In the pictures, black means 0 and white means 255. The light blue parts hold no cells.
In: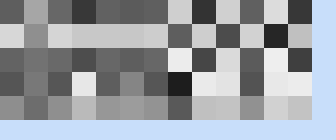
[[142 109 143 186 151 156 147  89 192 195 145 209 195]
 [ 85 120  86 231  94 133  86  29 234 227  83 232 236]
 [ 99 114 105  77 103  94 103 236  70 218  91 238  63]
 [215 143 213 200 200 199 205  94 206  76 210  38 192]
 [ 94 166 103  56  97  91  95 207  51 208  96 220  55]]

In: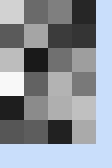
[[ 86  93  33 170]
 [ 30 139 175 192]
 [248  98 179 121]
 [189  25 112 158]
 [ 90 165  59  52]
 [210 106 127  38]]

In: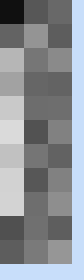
[[ 93 122 150]
 [ 80 112  94]
 [211 110 142]
 [210  87 129]
 [193 117  98]
 [218  82 129]
 [201 109 110]
 [162 102  99]
 [182 118 138]
 [ 99 148  93]
 [ 16  87 104]]

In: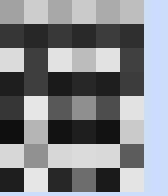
[[ 32 228  38 107  28 226]
 [216 146 215 220 217  91]
 [ 16 183  17  31  18 201]
 [ 55 229  88 141  77 225]
 [ 31  62  24  38  31  60]
 [220  63 225 186 225  66]
 [ 53  38  57  40  60  47]
 [162 205 168 203 170 189]]

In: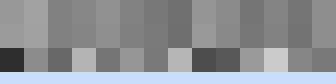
[[ 46 140 104 180 117 150 121 182  77  88 154 203 134 121]
 [155 161 129 133 143 128 122 111 153 137 119 130 115 142]
 [152 162 129 135 145 130 120 112 149 139 117 132 117 142]]

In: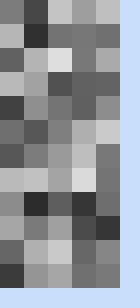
[[ 59 149 166 112 121]
 [102 176 201 103 134]
 [166 122 160  75  54]
 [140  44  94  54 110]
 [186 193 164 218 116]
 [ 87 124 154 190 120]
 [111  87 127 175 202]
 [ 65 143 116  96 141]
 [185 162  81  97  99]
 [ 97 180 222 120 170]
 [182  48 115 119 112]
 [124  71 196 158 191]]

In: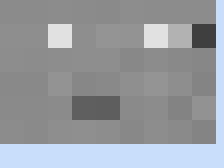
[[140 138 142 143 141 136 141 138 132]
 [138 138 139  95  94 138 140 131 146]
 [137 137 147 135 137 143 148 142 132]
 [141 140 141 142 142 136 140 137 135]
 [142 142 225 142 148 147 225 178  63]
 [139 139 140 139 138 141 140 140 140]]

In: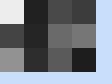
[[146  45  90  29]
 [ 68  37 106 118]
 [237  33  73  60]]
